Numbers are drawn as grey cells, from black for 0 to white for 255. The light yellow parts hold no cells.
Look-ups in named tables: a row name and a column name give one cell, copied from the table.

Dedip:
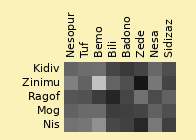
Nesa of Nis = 120
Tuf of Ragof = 82
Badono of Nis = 65
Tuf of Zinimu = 98
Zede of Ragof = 113
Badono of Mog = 63
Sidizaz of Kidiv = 78
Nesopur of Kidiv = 100
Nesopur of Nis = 114
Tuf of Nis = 118

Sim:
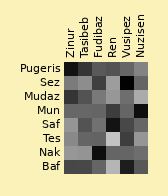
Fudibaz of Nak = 14
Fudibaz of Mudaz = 121
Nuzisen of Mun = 14
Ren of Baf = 181
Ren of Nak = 101
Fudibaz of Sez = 63
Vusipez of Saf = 72
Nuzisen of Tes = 150
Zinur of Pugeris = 18
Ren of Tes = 195
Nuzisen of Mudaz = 171
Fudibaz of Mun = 101
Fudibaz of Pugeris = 89
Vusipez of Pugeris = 101
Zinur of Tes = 137
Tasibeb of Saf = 83
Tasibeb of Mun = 103
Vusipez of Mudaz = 110
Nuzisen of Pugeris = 131
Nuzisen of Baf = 88
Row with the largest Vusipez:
Mudaz

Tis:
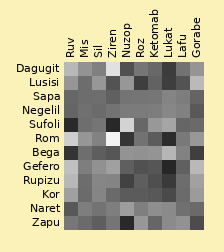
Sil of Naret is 115
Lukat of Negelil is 135
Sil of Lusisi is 151
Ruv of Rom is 206
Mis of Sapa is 109
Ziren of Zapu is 117
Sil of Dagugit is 128
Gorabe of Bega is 63

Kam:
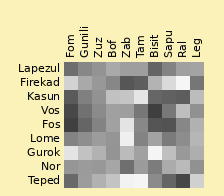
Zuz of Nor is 152
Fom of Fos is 64
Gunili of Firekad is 169
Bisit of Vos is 63
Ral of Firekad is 246
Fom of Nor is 150
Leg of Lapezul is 163
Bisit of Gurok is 245
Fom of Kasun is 90
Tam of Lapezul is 158
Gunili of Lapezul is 135
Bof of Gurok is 148
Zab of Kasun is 197
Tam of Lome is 131
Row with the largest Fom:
Gurok

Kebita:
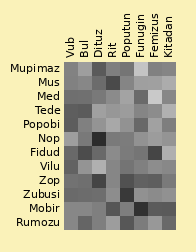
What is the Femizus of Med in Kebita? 201
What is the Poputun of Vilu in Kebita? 116
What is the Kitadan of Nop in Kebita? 148
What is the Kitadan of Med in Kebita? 135
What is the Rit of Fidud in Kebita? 139
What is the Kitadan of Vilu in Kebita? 136
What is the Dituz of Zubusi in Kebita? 110
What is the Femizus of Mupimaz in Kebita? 129

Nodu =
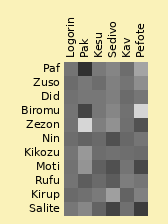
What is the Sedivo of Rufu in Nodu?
92
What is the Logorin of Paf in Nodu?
116
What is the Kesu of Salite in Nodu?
99
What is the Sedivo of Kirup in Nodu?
159
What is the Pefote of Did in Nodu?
118
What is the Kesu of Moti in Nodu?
96
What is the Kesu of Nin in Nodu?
106
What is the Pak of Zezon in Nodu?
214
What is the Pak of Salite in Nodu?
135
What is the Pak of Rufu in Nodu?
93
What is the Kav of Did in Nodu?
107
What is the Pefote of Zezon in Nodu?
81
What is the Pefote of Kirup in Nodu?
128
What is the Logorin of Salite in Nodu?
119
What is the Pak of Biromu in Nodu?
68
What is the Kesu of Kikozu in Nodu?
109
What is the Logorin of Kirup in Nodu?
106

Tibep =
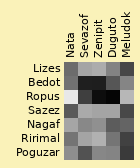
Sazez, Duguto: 164
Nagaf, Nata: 165
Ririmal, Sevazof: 164
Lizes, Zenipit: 172
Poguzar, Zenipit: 135
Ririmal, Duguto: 117
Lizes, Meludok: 71
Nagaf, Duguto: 92
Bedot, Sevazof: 31
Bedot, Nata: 114
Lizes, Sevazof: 165
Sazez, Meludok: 72
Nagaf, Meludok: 100
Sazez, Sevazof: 170
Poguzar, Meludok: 58
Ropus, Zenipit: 13
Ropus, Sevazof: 63
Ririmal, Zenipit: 177
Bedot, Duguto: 86
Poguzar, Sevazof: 82
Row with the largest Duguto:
Sazez

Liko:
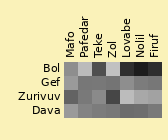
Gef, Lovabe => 142
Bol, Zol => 193
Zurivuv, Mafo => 99
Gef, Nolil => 124
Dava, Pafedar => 131
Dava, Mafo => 154
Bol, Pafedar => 187
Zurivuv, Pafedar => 121
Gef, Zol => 116
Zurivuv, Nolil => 168
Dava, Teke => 124

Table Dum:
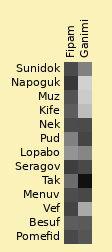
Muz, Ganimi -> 203
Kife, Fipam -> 93
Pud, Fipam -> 129
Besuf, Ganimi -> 90
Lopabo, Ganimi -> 134
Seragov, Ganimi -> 73

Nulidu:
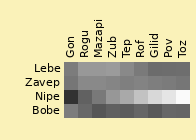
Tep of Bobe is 92
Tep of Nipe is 169
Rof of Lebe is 122
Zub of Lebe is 155
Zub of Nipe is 151
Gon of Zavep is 118
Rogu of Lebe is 152
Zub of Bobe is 96
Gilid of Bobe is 89
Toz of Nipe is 250
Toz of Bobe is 101
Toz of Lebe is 110
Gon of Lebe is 124

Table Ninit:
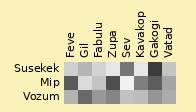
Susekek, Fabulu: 211
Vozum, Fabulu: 152
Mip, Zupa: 79
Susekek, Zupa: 230
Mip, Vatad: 164
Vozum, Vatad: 172
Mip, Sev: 241
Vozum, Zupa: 133
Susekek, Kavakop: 230
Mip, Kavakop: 127
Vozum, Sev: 193
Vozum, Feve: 179
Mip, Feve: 90
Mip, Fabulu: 196

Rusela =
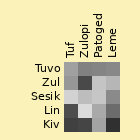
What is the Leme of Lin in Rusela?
108
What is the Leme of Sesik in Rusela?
138
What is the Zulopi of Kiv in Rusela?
69
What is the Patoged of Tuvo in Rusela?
132
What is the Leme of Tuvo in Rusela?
136
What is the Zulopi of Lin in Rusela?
219
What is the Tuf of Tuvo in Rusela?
160
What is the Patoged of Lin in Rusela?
169
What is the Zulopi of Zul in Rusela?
73
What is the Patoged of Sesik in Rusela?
198
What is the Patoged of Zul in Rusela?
196
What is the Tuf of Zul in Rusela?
151
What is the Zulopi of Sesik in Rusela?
189
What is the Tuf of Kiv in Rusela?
64
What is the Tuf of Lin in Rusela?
77

